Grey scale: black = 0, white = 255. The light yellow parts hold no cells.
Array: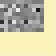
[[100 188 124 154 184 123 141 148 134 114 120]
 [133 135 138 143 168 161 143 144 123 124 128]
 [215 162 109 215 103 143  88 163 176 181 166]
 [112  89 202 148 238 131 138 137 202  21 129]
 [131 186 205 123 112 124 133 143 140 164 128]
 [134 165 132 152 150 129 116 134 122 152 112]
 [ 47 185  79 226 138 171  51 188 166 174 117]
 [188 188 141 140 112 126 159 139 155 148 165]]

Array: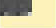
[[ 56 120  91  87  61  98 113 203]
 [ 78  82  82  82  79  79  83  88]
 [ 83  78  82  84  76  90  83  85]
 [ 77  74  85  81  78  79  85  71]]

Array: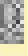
[[154 128 156 153 139 115]
 [164 145 134 187 139 177]
 [120 168 180 109 226 135]
 [115 179 203 173  87 211]
 [115 185 185 177 111 194]
 [116 172 199 108 127 150]
 [107 161 170 170  63 230]
 [112 124 218  87 207 128]
 [200 158 117 196 164 207]
 [124 156 197 123 105 132]
 [103 174 174 154 189 162]]

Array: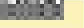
[[129 123 143 148 110 137 114 134 134 125 143 115 111 125 156 121]
 [156 142 208 240  59 178  85 149 164 114 218 107  57 104 255 116]
 [120 123  91  95 131 104 135 104 118 107  64 133 141  94  80 135]
 [119 123 115 120 126 119 126 119 122 122 109 124 128 118 112 128]
 [119 124  89  87 134 102 136  98 119 108  57 139 141  96  72 137]]

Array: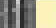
[[ 92 141  70  98 168  46  91 116 101]
 [ 92 134  61  84 202  44  99 111 112]
 [ 92 129  58  84 176  58 100 126 108]
 [ 92 156  62 142 165  44  73 108  94]
 [124 122  58  84 168  44  90 109 100]
 [ 92 131  67  84 160  44  89 117  98]
 [ 92 128  58  84 175  44  78 108 100]]

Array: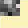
[[141 104  25  93 103]
 [108 179 198 113  58]
 [ 83  86 151  90 214]
 [ 62  61  96 117  77]]

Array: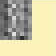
[[124 135 106 151  99  44  93 155]
 [ 98  96 172 129 148 149  99 133]
 [111  67 114 216 119 173 121 160]
 [104 110 185 112 142 133  77 139]
 [ 89  85 176 125 163 161 119 119]
 [109  65 110 215 122 172 127 157]
 [116  93 124 185 113 135  99 160]
 [107  88 130 173 128 137 117 144]
 [ 99 104 182 113 149 139  90 132]
 [111  63 107 223 119 175 127 159]]

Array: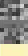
[[140 106 108  92  52 148 178]
 [ 74 107  95  82  78 157 149]
 [ 66  96 144 176 150 208  81]
 [166 162  83 128  68 125 165]
 [ 65  99  86  61  57 154 185]
 [164 150 108 192 129 189 154]
 [117 117 117 117 117 117 117]
 [111 107 102  87 118 106 140]
 [ 56 139 109 124 114 148  81]
 [161 152  81 138  77 128 160]
 [158  86  90  78 128 184 134]]
